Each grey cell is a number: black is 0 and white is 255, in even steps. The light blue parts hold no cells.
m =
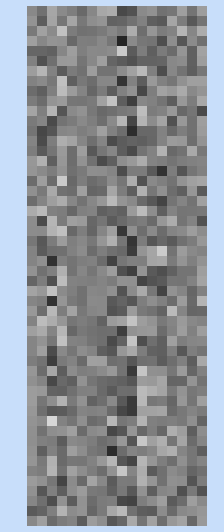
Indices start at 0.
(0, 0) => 137
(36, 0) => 150
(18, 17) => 90
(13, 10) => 99
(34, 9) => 151
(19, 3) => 172
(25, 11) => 127
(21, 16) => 131
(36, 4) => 140
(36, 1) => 108
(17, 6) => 108
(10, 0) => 164
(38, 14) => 122
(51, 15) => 163
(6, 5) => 113
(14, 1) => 90
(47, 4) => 139
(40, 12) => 162
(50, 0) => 90
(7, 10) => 130
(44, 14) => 175
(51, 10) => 169
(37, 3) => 105
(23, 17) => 151
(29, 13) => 128
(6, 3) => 91
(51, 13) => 110
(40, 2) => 88
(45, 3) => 106
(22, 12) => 138
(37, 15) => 102
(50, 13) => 140
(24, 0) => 131
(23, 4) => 127
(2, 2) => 139
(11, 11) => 179
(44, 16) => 118
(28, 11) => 170
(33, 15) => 126

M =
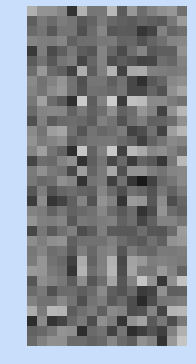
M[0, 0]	175
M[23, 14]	146
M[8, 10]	72
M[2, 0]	106
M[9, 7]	130
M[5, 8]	79
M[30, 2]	184
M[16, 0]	122
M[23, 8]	128
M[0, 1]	147
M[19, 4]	95
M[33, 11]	144
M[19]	[60, 140, 53, 67, 95, 132, 82, 146, 130, 52, 154, 149, 87, 140, 77, 102]
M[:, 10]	[151, 91, 90, 102, 110, 82, 168, 72, 72, 192, 109, 112, 66, 95, 185, 59, 147, 54, 112, 154, 108, 110, 89, 96, 123, 162, 164, 131, 105, 78, 77, 146, 46, 94]
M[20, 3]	118
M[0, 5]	177
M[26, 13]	154
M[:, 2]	[146, 107, 88, 125, 75, 88, 106, 130, 140, 108, 136, 92, 157, 132, 116, 105, 121, 111, 83, 53, 98, 125, 90, 142, 110, 114, 121, 131, 81, 113, 184, 53, 120, 144]
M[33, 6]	98
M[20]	[130, 124, 98, 118, 98, 105, 113, 134, 107, 89, 108, 52, 76, 148, 108, 96]
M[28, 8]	95
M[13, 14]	137
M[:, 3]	[133, 124, 116, 134, 95, 117, 96, 148, 152, 90, 134, 106, 165, 142, 99, 131, 114, 143, 102, 67, 118, 133, 112, 146, 117, 105, 112, 120, 107, 136, 179, 68, 147, 143]
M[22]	[71, 119, 90, 112, 127, 77, 92, 126, 91, 89, 89, 109, 87, 85, 107, 155]
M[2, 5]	80
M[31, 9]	53
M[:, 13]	[143, 89, 130, 112, 95, 110, 125, 102, 82, 139, 66, 99, 66, 116, 143, 55, 115, 105, 119, 140, 148, 131, 85, 96, 122, 130, 154, 55, 145, 118, 68, 120, 64, 51]
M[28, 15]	97
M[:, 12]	[129, 95, 68, 100, 88, 70, 128, 88, 101, 138, 130, 97, 113, 98, 136, 88, 126, 66, 83, 87, 76, 97, 87, 112, 102, 125, 120, 146, 67, 77, 132, 90, 83, 130]
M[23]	[140, 126, 142, 146, 96, 112, 113, 113, 128, 108, 96, 89, 112, 96, 146, 152]
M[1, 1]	121
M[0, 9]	91
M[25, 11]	152

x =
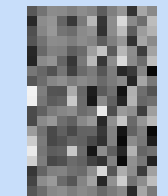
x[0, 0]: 88
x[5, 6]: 185
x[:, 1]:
[115, 140, 134, 115, 104, 138, 103, 108, 126, 118, 97, 138, 114, 123, 118, 125, 100, 140, 109]
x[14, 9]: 39
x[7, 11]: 166
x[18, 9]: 138
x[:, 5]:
[140, 121, 138, 140, 107, 120, 106, 138, 103, 107, 108, 136, 99, 97, 107, 98, 107, 132, 138]
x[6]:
[119, 103, 82, 117, 65, 106, 123, 86, 125, 40, 58, 133, 8]
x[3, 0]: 85
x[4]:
[39, 104, 130, 127, 95, 107, 159, 196, 91, 183, 141, 61, 162]
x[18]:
[86, 109, 136, 142, 126, 138, 130, 105, 123, 138, 41, 166, 121]
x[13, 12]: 30
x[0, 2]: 140
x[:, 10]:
[51, 138, 94, 50, 141, 138, 58, 38, 176, 180, 143, 106, 98, 139, 179, 145, 141, 115, 41]
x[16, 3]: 131
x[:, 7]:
[93, 54, 50, 94, 196, 55, 86, 106, 91, 138, 233, 40, 56, 49, 141, 50, 216, 38, 105]
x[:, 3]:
[138, 101, 116, 138, 127, 101, 117, 143, 83, 99, 134, 111, 96, 82, 98, 80, 131, 107, 142]
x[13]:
[203, 123, 72, 82, 101, 97, 73, 49, 129, 10, 139, 120, 30]
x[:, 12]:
[137, 188, 178, 138, 162, 189, 8, 120, 83, 111, 158, 184, 9, 30, 112, 34, 160, 189, 121]
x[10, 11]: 62
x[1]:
[41, 140, 149, 101, 56, 121, 184, 54, 141, 218, 138, 110, 188]
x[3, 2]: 140
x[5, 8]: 141

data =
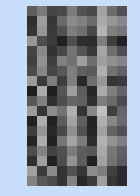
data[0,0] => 93
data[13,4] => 164
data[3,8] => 63
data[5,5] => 159
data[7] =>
[155, 58, 125, 62, 127, 41, 110, 152, 53, 59]
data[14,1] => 130
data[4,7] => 166
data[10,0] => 156
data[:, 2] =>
[69, 55, 57, 59, 50, 62, 69, 125, 30, 47, 139, 33, 41, 34, 66, 32, 138, 77]
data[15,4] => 147
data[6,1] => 134
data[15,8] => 114
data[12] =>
[61, 149, 41, 73, 144, 82, 37, 161, 100, 80]
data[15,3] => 78
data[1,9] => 135
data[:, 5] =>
[83, 129, 111, 46, 85, 159, 96, 41, 91, 97, 52, 96, 82, 123, 94, 92, 54, 39]
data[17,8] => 55
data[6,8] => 114
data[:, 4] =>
[123, 139, 125, 80, 116, 114, 127, 127, 157, 102, 176, 163, 144, 164, 124, 147, 82, 130]
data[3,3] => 33
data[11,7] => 175
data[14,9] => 97
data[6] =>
[75, 134, 69, 86, 127, 96, 89, 176, 114, 97]
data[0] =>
[93, 122, 69, 74, 123, 83, 74, 162, 109, 81]
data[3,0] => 150
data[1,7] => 169
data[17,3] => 52
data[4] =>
[69, 137, 50, 72, 116, 85, 58, 166, 111, 78]

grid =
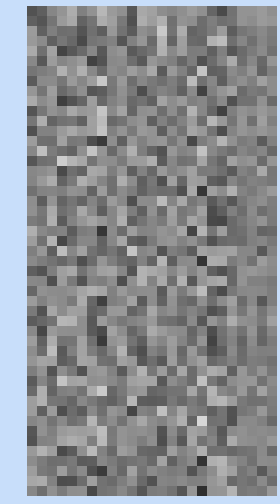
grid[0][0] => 82
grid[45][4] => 121
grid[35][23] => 122
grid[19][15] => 168
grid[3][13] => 181
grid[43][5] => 166
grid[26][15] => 156
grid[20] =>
[144, 119, 170, 111, 122, 168, 138, 94, 134, 165, 126, 96, 145, 106, 162, 119, 129, 161, 76, 95, 128, 109, 139, 110, 123]
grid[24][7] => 101
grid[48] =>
[135, 110, 144, 123, 142, 143, 72, 115, 119, 136, 117, 86, 123, 126, 114, 85, 150, 46, 147, 149, 179, 119, 124, 120, 151]
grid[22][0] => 175
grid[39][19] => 182
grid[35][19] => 115
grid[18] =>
[113, 131, 133, 127, 146, 142, 99, 156, 111, 140, 125, 98, 115, 109, 111, 80, 168, 54, 159, 141, 176, 131, 122, 137, 153]
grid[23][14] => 150
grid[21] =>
[123, 115, 175, 91, 131, 150, 164, 150, 134, 175, 96, 116, 134, 122, 157, 122, 165, 147, 73, 71, 106, 120, 134, 147, 121]
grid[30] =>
[122, 82, 166, 140, 160, 158, 97, 107, 152, 153, 100, 115, 167, 134, 143, 118, 132, 118, 80, 94, 148, 119, 148, 117, 142]
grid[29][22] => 136
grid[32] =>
[137, 71, 153, 143, 142, 143, 90, 75, 162, 141, 102, 121, 170, 154, 142, 139, 102, 130, 78, 114, 137, 115, 148, 105, 135]
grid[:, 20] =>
[114, 116, 93, 111, 86, 171, 139, 131, 162, 81, 127, 117, 132, 145, 109, 161, 90, 133, 176, 87, 128, 106, 106, 110, 162, 124, 104, 103, 120, 160, 148, 173, 137, 131, 138, 129, 96, 141, 125, 157, 82, 81, 139, 171, 104, 143, 160, 105, 179]
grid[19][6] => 132
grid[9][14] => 141
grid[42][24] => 136
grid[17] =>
[133, 153, 172, 99, 121, 175, 158, 133, 112, 174, 141, 95, 119, 80, 160, 103, 159, 155, 95, 87, 133, 117, 130, 126, 119]
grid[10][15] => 112
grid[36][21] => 151
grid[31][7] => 155
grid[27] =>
[136, 134, 79, 156, 122, 83, 131, 126, 142, 78, 143, 178, 131, 169, 111, 177, 88, 149, 164, 170, 103, 147, 129, 129, 121]
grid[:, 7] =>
[183, 172, 94, 122, 88, 83, 106, 200, 93, 104, 197, 187, 194, 58, 149, 143, 163, 133, 156, 109, 94, 150, 54, 98, 101, 149, 160, 126, 165, 64, 107, 155, 75, 58, 104, 113, 153, 146, 202, 106, 111, 124, 189, 185, 130, 135, 59, 114, 115]
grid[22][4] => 92
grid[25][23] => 156
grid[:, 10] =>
[87, 80, 91, 129, 90, 110, 157, 110, 121, 105, 101, 141, 122, 150, 176, 154, 95, 141, 125, 79, 126, 96, 157, 96, 196, 100, 84, 143, 137, 162, 100, 131, 102, 116, 100, 152, 140, 160, 146, 182, 69, 145, 141, 139, 147, 115, 162, 144, 117]
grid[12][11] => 153
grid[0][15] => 143
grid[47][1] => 171
